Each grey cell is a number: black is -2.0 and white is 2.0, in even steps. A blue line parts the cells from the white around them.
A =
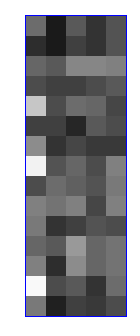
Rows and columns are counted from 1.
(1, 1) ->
-0.3
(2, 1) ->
-1.3
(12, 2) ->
-0.6
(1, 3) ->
-0.6
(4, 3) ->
-1.0
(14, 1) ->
1.9
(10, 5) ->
0.0
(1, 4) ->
-1.2
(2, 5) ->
-0.7
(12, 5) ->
-0.2
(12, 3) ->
0.4
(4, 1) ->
-0.8
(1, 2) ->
-1.6
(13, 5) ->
-0.2
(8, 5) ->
0.0
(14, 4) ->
-1.2
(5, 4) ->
-0.4
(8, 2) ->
-0.7
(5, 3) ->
-0.3
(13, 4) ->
-0.4
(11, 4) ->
-0.7
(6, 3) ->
-1.4

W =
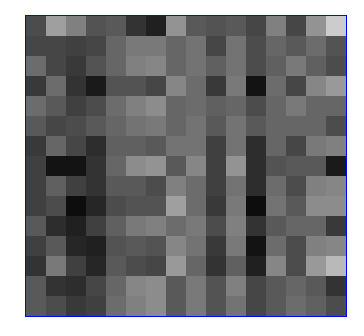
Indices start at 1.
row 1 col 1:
-0.8
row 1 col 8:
0.3
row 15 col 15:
-0.5
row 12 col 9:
-0.2
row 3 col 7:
0.1
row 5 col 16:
-0.4
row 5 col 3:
-1.0
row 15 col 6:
0.0
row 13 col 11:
-0.5
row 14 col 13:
-0.6
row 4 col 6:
-0.7
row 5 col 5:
-0.3
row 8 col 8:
-0.6
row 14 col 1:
-0.6
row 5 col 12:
-0.8
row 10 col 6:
-0.7
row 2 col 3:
-1.0
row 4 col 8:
0.1
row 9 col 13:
-0.3
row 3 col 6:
0.0
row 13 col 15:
0.4
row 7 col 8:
-0.2
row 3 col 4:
-0.7
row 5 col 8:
-0.4
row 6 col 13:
-0.4
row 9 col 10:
-1.0
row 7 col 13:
-0.4
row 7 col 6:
-0.5
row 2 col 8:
-0.4
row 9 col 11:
-0.2
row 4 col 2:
-0.3
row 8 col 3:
-1.7
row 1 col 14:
-0.9
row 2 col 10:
-0.9
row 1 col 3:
0.0
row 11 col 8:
-0.3
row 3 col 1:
-0.3
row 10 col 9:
-0.3

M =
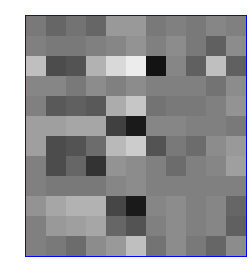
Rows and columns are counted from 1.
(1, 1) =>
-0.1
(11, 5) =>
-0.4
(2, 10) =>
-0.5
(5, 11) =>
0.3
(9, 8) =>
0.0
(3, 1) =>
1.0
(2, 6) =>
0.3
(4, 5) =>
0.0
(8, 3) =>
-0.4
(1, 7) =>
-0.1
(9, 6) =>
0.2
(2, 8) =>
0.2
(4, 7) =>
0.0
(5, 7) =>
-0.2
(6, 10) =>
0.0
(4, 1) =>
0.1
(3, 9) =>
-0.5
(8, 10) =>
0.1
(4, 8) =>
0.0
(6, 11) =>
-0.1
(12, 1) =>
0.0
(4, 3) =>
-0.1
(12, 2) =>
-0.1
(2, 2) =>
-0.1
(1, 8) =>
0.0
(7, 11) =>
0.4
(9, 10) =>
0.0
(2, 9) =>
-0.1
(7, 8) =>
-0.1
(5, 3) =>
-0.5
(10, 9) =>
0.0
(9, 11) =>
0.0
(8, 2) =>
-0.8

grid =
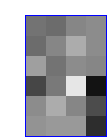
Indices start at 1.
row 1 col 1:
-0.2
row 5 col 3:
0.1
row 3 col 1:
0.5
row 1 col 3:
0.1
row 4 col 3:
1.6
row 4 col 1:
-0.9
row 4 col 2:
-0.1
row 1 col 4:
0.2

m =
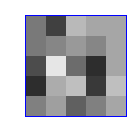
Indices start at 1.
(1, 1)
-0.1
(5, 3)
-0.5
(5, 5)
0.6
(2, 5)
0.6
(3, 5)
0.6
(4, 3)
1.0
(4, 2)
0.7
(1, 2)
-1.0

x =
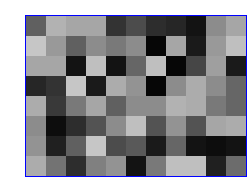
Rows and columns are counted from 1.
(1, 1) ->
-0.5
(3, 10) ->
0.5
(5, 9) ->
0.7
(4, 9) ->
0.7
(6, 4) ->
-0.7
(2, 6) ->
0.2
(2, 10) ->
0.4
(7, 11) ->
-1.7
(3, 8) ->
-1.9
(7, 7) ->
-1.6
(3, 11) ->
-1.6
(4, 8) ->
0.2
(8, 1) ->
0.7
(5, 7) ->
0.2
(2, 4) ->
0.2
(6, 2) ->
-1.8
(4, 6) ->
0.3
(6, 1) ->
0.2
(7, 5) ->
-0.8
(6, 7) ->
-0.7
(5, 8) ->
0.8
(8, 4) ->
0.0
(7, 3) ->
-0.5
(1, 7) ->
-1.3
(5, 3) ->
-0.1
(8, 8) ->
1.0

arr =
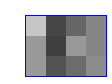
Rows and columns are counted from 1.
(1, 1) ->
1.1
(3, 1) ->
0.4
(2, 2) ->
-1.0
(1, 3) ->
-0.4

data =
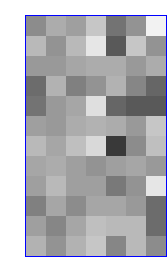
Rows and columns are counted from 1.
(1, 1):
0.2
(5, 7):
-0.6
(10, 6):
0.4
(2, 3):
0.9
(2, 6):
1.1
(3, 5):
0.7
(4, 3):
0.0
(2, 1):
0.9
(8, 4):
0.3
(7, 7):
1.0
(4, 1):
-0.3
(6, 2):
0.4
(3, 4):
0.7
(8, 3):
0.5
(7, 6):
0.2
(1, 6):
0.3
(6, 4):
0.8
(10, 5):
0.6
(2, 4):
1.6
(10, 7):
-0.3
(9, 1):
0.5
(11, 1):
0.5
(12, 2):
0.3

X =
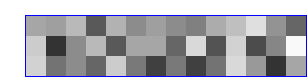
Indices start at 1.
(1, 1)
0.6
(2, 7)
0.6
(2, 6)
0.6
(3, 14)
0.6
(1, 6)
0.2
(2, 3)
0.2
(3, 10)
-0.2
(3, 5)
1.2
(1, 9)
0.0
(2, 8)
-0.4
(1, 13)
0.3
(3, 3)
0.2

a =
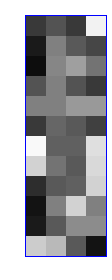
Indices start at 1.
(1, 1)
-1.1
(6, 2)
-0.4
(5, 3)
0.4
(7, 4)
1.5
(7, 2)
-0.5
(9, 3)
-0.5
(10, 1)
-1.7
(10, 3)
1.3
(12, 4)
-1.7
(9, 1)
-1.3
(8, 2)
-0.2
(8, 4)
1.4
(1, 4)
1.8
